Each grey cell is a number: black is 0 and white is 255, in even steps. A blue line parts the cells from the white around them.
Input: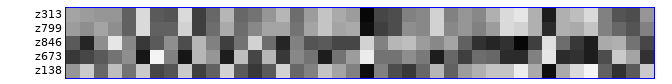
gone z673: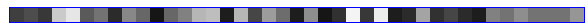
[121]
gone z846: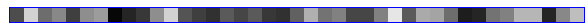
[224]

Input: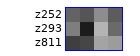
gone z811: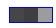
[164]
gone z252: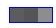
[99]
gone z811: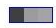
[70]
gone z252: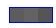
[141]

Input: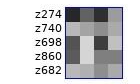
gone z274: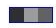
[39]
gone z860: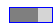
[91]

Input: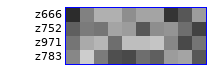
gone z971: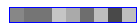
[182]
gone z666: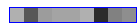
[52]
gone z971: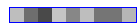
[170]
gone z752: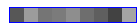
[148]
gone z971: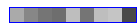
[182]

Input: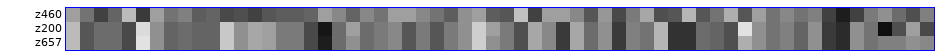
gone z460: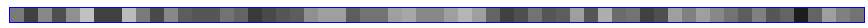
[151]
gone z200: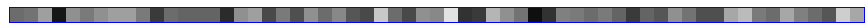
[219]
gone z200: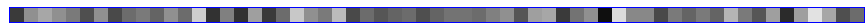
[22]

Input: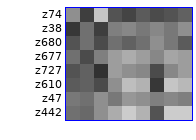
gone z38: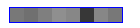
[62]
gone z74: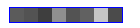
[68]
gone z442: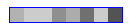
[105]
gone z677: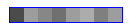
[165]
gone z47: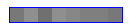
[151]

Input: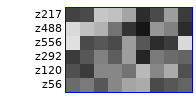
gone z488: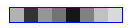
[44]
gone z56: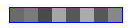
[100]
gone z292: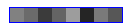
[94]
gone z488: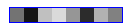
[51]
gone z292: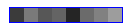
[94]

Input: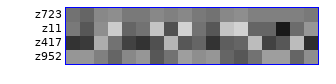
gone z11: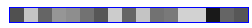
[108]
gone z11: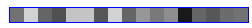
[204]
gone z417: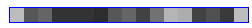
[94]

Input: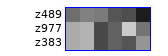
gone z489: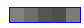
[29]
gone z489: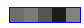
[78]

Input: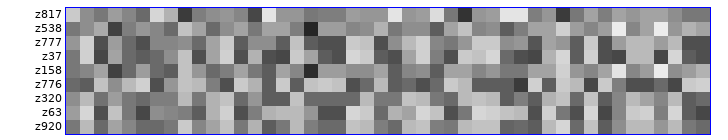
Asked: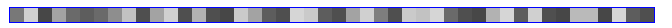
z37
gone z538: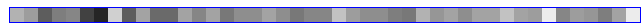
[170]
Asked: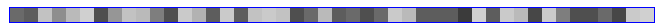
z776
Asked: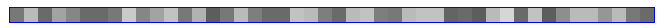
z920
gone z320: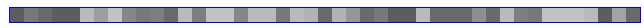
[114]
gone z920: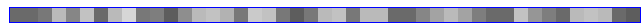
[100]
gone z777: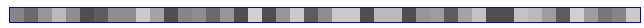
[85]

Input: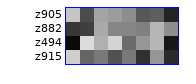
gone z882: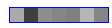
[55]
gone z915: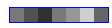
[42]
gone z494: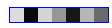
[176]
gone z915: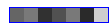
[150]
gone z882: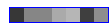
[128]
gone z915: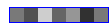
[42]

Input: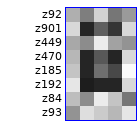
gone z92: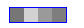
[175]
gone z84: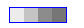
[189]
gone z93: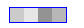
[222]
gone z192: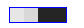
[29]

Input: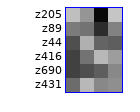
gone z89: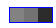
[123]
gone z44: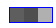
[100]
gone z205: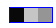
[191]

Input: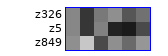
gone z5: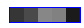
[34]
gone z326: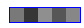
[113]
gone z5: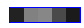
[54]
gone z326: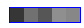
[121]
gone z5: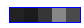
[129]
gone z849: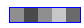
[150]

